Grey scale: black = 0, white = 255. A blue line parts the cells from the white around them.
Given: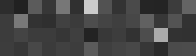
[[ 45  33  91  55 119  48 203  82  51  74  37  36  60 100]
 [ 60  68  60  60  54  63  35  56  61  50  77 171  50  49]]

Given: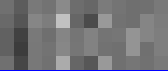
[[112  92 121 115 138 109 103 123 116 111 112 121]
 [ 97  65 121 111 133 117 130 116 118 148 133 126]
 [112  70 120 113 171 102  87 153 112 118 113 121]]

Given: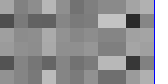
[[166 129 141 183 143 114 127 138 138 164 177]
 [159 140 142 171 146 135 141 133 133 161 164]
 [ 83 132 118 101 133 114 123 184 184  55 129]]

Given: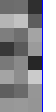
[[108 110  47]
 [126 111 164]
 [121 138  38]
 [ 94 106 150]]

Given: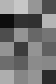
[[181 199 150  76]
 [ 77 148 103 117]
 [109  94 139 136]]

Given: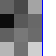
[[100  73 164]
 [ 96 120 107]]
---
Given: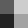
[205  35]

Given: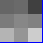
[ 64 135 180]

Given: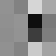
[168  14 147 145]

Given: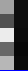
[13 81]

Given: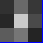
[ 55 202  92]

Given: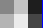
[ 30 235]

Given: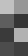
[151  94]
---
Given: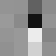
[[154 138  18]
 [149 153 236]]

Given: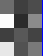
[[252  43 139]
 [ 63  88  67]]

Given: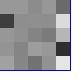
[[ 62 142 143]
 [151 144 132]]

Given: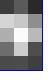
[[213 200 142]
 [174 251 185]]

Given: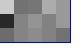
[[ 40 132 148]
 [108 132 140]]

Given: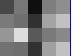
[[122 111  49]
 [150 221  89]]

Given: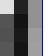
[[ 84  19 146]
 [ 81  25 157]]

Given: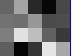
[[114 111 151]
 [126 225 190]]

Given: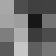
[[164 157  23]
 [126 175  59]]
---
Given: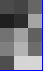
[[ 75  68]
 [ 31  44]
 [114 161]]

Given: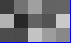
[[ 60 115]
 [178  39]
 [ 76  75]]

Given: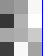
[[144 158]
 [ 54 178]
 [168 174]]

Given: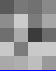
[[ 89 120]
 [141 203]
 [111 171]]

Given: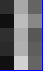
[[ 46 168]
 [ 16 188]
 [ 47 173]]

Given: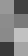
[[152  65]
 [140 122]
 [138 193]]
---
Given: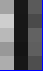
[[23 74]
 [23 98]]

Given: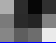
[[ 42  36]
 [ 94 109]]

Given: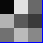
[[ 90  58]
 [187 136]]

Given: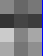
[[ 68  60]
 [132 167]]

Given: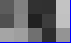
[[133  33]
 [159 112]]

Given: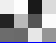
[[185  84]
 [106 231]]

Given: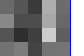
[[76 77]
 [46 63]]
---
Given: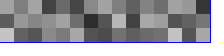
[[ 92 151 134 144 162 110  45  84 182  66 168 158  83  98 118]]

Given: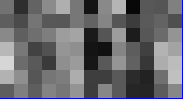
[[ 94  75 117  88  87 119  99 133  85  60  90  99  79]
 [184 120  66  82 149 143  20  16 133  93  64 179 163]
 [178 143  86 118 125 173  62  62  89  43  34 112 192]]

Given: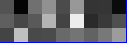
[[ 95  71  89 180  67 237  42  57  79]]

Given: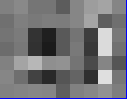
[[112 127 121 125 124 134 165  94 111]
 [108 120  49  27  89 121  56 219 113]
 [134 111  66  41  85 100  47 223 118]]

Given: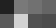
[[ 90 210  81  76]]

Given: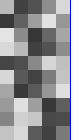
[[ 56  97 158 226 150]
 [216 185  64  82 140]
 [215  89  66 124 195]
 [154 224 158  56  95]
 [195 216  91  65 122]]

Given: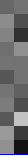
[[140  78]
 [111 144]
 [ 86 114]
 [124  77]
 [154  58]]

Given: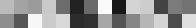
[[142  86 247 203 216  44  48 167  84 134 182 212  75 222]]

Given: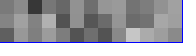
[[132 161 130 177  82 145  86 107 149 107 114 167 159]]
